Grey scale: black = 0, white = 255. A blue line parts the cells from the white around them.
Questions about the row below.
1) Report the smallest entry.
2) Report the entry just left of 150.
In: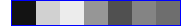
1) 19
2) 236

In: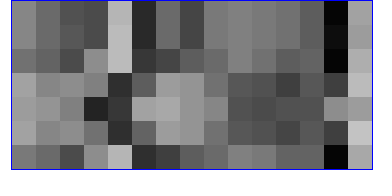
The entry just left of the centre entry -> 156
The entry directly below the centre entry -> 148
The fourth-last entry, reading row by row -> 99
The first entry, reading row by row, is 134
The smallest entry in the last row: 5
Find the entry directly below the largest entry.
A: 168
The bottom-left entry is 121
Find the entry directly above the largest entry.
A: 156
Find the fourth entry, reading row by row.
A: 75
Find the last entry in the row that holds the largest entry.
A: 195
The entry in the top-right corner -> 162
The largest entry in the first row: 181
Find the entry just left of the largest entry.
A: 63
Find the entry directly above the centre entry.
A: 93
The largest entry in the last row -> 181
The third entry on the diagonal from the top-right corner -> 99
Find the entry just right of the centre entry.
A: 113

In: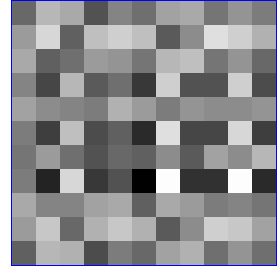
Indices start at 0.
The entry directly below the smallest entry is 96
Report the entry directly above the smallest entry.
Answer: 96
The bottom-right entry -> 111
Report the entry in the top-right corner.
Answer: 124
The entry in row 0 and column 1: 183
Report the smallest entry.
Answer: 1
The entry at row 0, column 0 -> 104
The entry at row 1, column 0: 155
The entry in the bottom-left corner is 96
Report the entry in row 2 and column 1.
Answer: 96
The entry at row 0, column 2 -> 169
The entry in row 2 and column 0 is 169
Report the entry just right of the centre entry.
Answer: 223
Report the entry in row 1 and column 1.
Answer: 215
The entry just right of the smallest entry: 253
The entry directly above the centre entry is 155
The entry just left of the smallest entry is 82
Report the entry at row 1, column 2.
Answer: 96
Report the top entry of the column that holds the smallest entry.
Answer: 111

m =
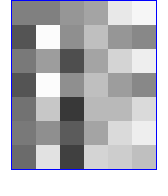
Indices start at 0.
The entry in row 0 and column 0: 128
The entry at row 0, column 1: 128
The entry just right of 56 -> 185
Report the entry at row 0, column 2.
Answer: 150
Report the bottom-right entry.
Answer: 191
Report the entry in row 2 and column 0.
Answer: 121
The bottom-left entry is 107
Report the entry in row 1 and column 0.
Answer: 84

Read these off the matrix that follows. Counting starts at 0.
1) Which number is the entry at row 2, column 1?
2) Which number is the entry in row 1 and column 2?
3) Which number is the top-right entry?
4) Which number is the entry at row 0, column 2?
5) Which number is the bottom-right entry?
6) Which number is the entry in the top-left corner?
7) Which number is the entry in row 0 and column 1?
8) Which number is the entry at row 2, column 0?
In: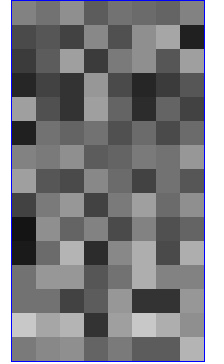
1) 92
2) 66
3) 130
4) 143
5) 180
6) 130
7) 114
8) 59
